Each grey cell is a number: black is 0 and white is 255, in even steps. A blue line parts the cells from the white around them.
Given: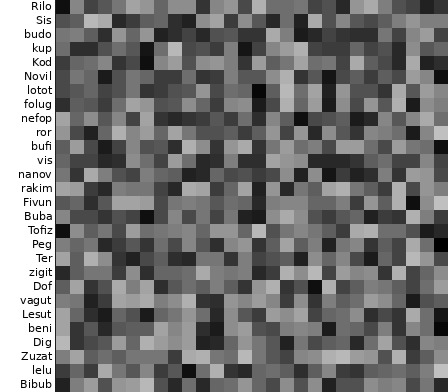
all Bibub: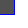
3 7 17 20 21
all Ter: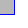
25
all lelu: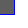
16 18 22 25
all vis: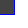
1 2 7 24 25 27
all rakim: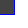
7

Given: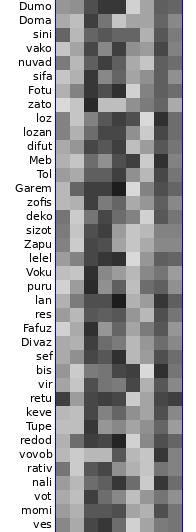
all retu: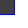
0 3 8
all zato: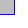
3 4
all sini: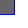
0 2 4 5
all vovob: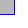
0 2 3 5

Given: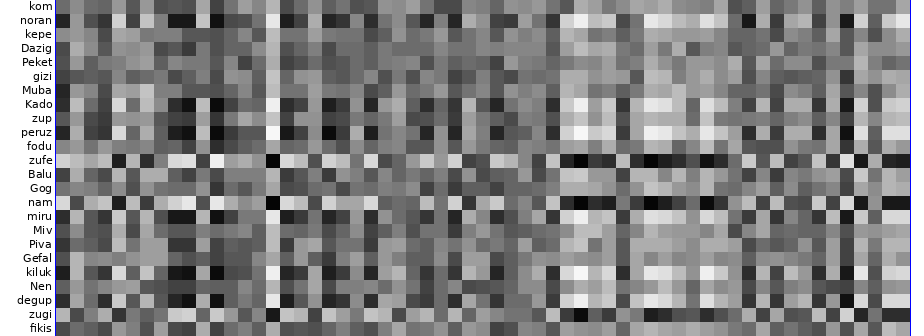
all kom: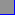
18 23 32 53 55
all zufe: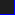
4 43 60
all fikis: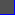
6 16 18 22 32 54 56
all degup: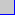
4 39

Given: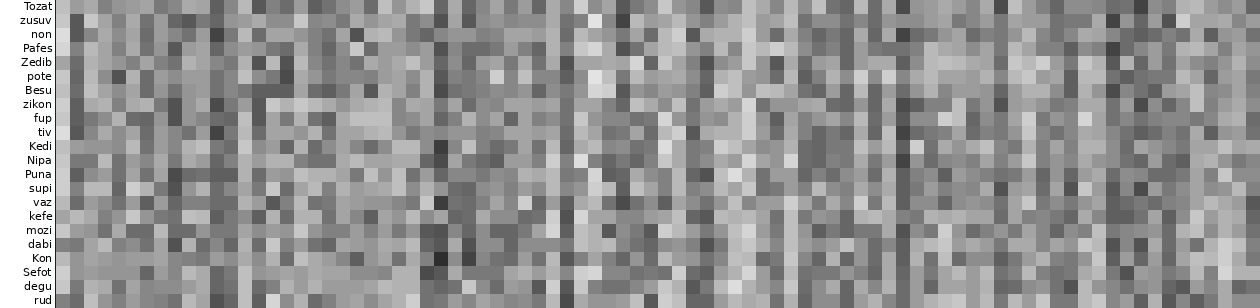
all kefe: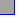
0 20 23 27 38 39 43 50 65 66 68 78
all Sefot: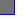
41 43 53 67 71
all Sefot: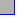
24 25 33 35 48 84 85

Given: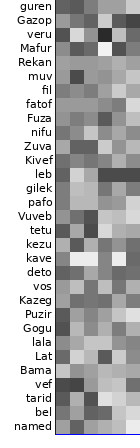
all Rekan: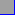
0 3 5
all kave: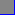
0 3

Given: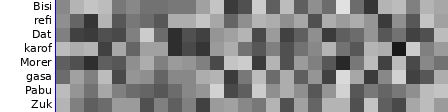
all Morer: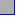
6
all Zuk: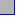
0 15 19 20
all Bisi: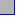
1 23 26
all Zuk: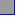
4 5 11 27
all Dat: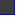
2 19
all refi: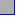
8 9 15 19 21

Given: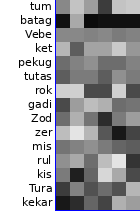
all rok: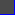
2 3 5
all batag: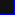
0 3 4 5
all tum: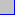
1 4
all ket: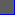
1
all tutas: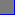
1 2 5
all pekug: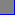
1 5

